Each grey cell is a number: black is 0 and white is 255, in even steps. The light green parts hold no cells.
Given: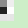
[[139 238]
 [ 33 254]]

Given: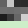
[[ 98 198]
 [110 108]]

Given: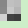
[[135 192]
 [137 200]]

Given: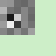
[[151 148]
 [182 115]]

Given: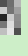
[[ 80 111]
 [203 116]]

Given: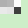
[[176 181]
 [233 229]]

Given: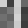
[[209  62]
 [ 98 120]]
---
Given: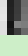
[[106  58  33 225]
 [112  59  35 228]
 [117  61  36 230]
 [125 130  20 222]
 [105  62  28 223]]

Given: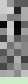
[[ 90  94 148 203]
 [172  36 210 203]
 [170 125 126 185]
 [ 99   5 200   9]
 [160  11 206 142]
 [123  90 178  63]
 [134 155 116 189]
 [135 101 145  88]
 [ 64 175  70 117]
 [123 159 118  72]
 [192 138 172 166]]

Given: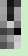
[[ 62  20 155]
 [161  38 164]
 [157  26 157]
 [118 202 131]
 [  5  87  64]
 [195 158 113]
 [206 117  83]]

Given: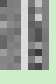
[[129 195 121 220 127 125  84]
 [128 141  95 220 133 128 130]
 [128 204 109 220 117 130 114]
 [131 106  96 220 130 138 166]
 [124  83 106 220 109 119 129]
 [119  81 104 220 135 121 105]
 [129 161 133 220 127 130 102]
 [126  58  87 220 141 132 156]
 [126 180 125 220 113 134 133]
 [127  71  89 220 134 126 136]]

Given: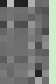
[[110 106 176  32  35 192  35]
 [ 83  91 125 111 112 114 107]
 [ 95 110  98 108 107 117 110]
 [ 97 117 149  77  80 147  70]
 [ 74 103 130 106 107 119 102]
 [132 110 122 110 108 116 118]
 [140  77 150 110 111 115 109]
 [ 94  97 120 112 113 112 108]
 [112 117 137  96  99 128  91]
 [113  74 126 116 117 109 111]
 [140  34 149 121 120 104 123]
 [109 165  92 109 108 116 113]]

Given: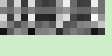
[[113 237  65  61 107 240 157  69  59  76 218  57 213  87 194]
 [113 136 101 101 114 150 134 104 102 104 129 100 154 108 124]
 [150 249  53  47  72 221 191  34  40  40 235  33 196  60 218]
 [198 154 136 129  92  85 205  88 112  94 164 113  79 121 175]
 [ 56  21  98 110 124  99  44 142 129 127  13 123 142  92  18]]

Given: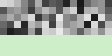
[[ 65 148 136 105  25 132  34  79  91  65 173  86 135 183 209 216]
 [ 91 147 187 177  33 210 175  84 155 186 144  62 130 157 143  86]
 [119 223  28 226 176 116 138 231  79 125  55 216 173 135 172 139]
 [182  75 218  29 178 162 138 209  64 218 156 186  39 214  76 105]
 [209 146 198 166  96 157 185 233 202 211  62 159  54  47  30  89]]

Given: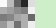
[[221  38  98 186 249]
 [242 126 140 159 173]
 [105 175 165 134 123]
 [238 174 113 192 153]]
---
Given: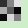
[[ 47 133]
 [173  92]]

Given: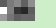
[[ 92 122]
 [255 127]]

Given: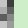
[[197  63]
 [172  99]]

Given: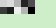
[[210 219]
 [ 59  28]]

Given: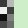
[[ 57 185]
 [240  64]]

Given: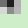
[[111  31]
 [215 140]]

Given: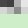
[[ 71  64]
 [214 191]]
